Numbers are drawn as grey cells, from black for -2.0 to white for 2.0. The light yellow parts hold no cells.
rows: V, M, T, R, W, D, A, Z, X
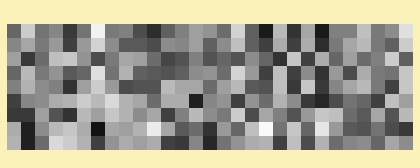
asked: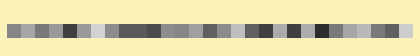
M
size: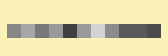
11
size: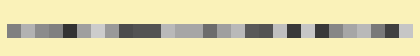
29
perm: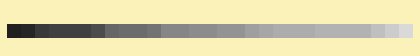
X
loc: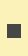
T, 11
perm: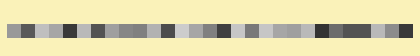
W
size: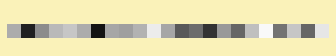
23

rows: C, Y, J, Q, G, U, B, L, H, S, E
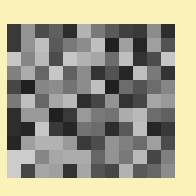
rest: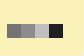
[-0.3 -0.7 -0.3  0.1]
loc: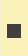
C, 8

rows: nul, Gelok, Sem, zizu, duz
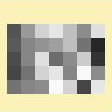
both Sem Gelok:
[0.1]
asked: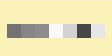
duz
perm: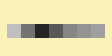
Gelok
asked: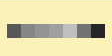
Gelok
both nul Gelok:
[1.0]

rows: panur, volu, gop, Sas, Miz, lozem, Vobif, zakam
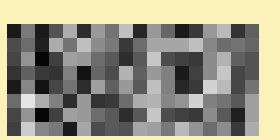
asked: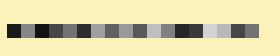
Miz
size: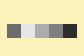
5
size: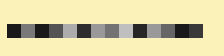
14

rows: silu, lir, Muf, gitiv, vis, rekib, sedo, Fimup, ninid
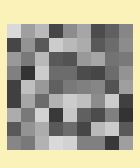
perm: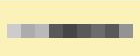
Fimup
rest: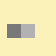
[ 1.4  1.3  0.0  0.0 -1.1  0.5]
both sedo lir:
[0.7]
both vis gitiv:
[0.0]
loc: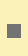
Muf, 7

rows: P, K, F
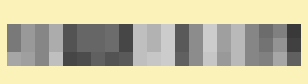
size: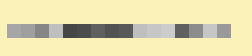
16
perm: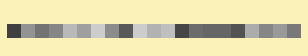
K

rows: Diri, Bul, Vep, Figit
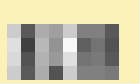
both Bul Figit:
[-0.7]
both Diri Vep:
[-0.6]

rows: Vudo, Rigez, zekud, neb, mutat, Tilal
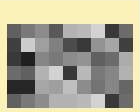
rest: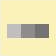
[ 0.1 -0.4]
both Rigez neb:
[-1.1]
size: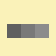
3
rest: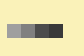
[ 0.3  0.6 -1.0]
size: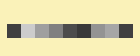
9
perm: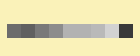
Tilal

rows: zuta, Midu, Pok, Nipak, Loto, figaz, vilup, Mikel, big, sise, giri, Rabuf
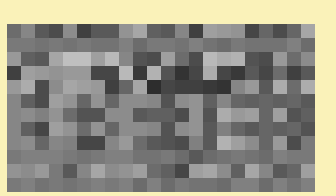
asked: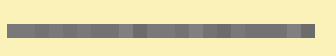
Midu
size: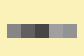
5
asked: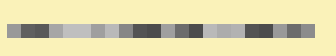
Pok
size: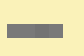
4
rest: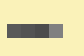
[-0.6  0.8  0.5  0.2 -0.4  0.4 -0.8 -0.1]

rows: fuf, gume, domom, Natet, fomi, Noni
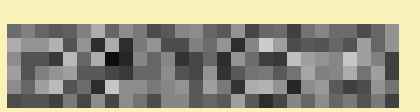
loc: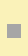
Natet, 21
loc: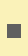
fuf, 4
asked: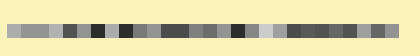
gume
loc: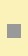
fomi, 22
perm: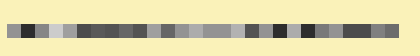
gume

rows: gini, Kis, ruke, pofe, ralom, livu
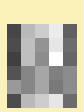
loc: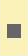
ruke, 4
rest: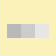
[-0.3]
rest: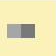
[0.2]

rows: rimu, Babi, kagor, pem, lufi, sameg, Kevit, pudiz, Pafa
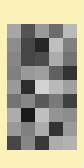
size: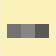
3
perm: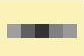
pem
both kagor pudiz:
[0.7]
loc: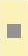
Kevit, 3
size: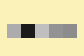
5

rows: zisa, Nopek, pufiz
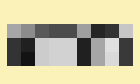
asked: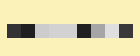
Nopek
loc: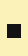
pufiz, 1
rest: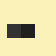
[ 1.2  1.3  1.3 -1.5  0.6  1.5 -1.1]
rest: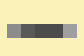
[-1.4 -1.2  1.1]
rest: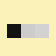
[ 1.3 -1.5  0.6  1.4 -1.1]

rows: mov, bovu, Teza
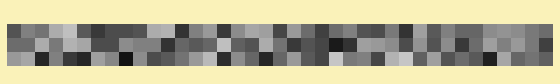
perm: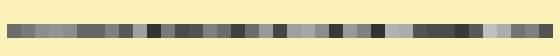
mov
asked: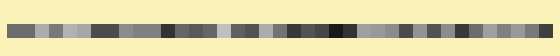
bovu
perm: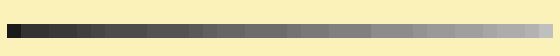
bovu
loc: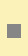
Teza, 7
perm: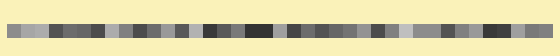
mov

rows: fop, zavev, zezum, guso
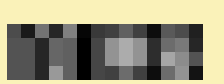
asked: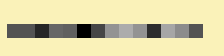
zezum
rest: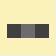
[-1.8 -0.3  0.3 -1.7]

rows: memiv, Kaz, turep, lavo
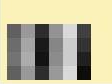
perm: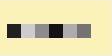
turep
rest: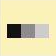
[-1.5]
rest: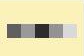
[-1.0]
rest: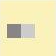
[-1.2]

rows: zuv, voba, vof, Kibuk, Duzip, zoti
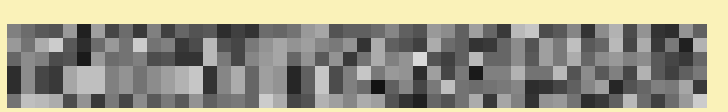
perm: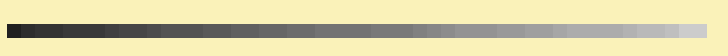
zoti
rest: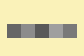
[ 0.7 -0.4  0.2  0.4  0.0  0.2 -0.6 -0.9 -1.1 -0.4]
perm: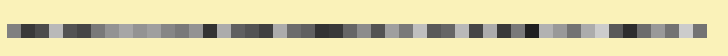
voba

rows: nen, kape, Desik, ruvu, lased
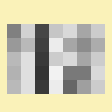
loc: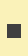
kape, 2
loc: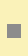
kape, 5
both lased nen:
[1.2]
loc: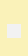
ruvu, 3
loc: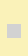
nen, 1
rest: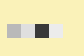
[-0.4  0.5  1.2]
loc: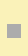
kape, 6

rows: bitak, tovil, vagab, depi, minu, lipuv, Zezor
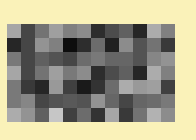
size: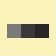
3
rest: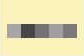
[ 0.2 -1.3 -0.8 -0.5 -1.4  0.7  0.0]
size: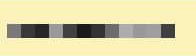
12
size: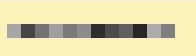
12
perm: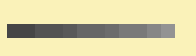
lipuv
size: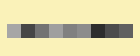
9

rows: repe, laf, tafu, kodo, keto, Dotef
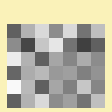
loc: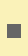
kodo, 0
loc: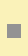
kodo, 6
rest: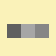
[0.7 0.2]

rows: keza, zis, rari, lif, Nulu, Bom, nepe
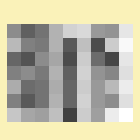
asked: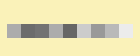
Nulu
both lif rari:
[0.2]
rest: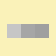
[ 1.0 -1.0  1.2  0.5  1.7  2.0]
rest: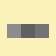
[0.8 1.3 1.4 0.4 0.3 1.6]
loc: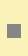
lif, 7

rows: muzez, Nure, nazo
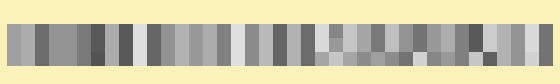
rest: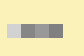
[ 1.1 -0.5  0.8  0.3  1.3 -0.2]
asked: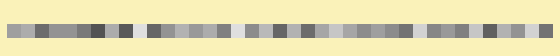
nazo

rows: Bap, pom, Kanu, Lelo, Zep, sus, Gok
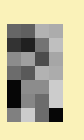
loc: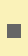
Bap, 0
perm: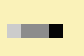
Zep
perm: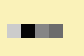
sus
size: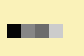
4
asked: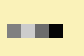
Gok
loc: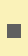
Bap, 1
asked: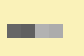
Bap

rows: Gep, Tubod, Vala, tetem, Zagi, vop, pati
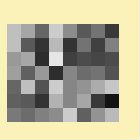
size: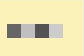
4
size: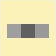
3
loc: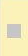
Zagi, 7
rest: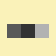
[ 0.1  0.6 -1.1 -1.7]
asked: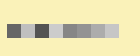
Zagi

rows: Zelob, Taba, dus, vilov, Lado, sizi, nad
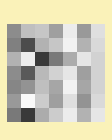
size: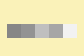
5
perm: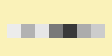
nad

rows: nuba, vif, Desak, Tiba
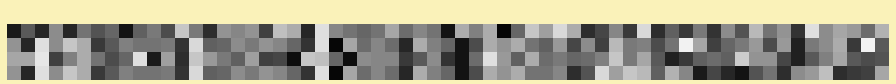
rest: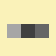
[-0.1  0.4 -0.8  0.4 -1.5 -0.1  0.2  0.7 -1.1  1.8 -0.6]
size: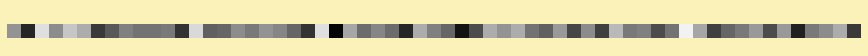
61
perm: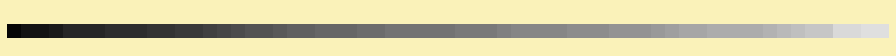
nuba
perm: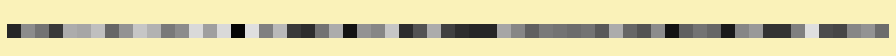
Tiba
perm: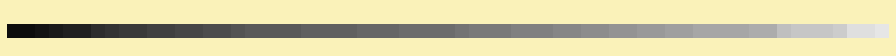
Desak

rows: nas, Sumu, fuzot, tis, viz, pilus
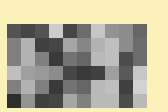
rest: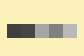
[ 0.9 -0.8  0.9]
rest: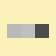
[-0.3]

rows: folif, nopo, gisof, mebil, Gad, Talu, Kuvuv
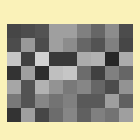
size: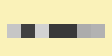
7
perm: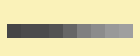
nopo
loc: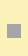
Gad, 0

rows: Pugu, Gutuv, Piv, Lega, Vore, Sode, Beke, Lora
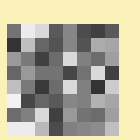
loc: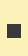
Vore, 2
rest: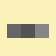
[-0.7  0.7  0.6]
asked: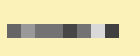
Lega
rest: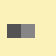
[-0.7  0.7  0.6]
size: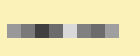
8
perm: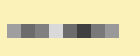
Piv

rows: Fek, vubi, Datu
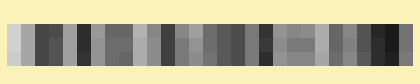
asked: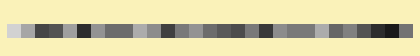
vubi
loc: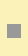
Fek, 6
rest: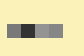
[ 0.2  0.7 -0.4  0.1 -0.7 -1.4 -1.6 -0.2]
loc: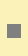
vubi, 24

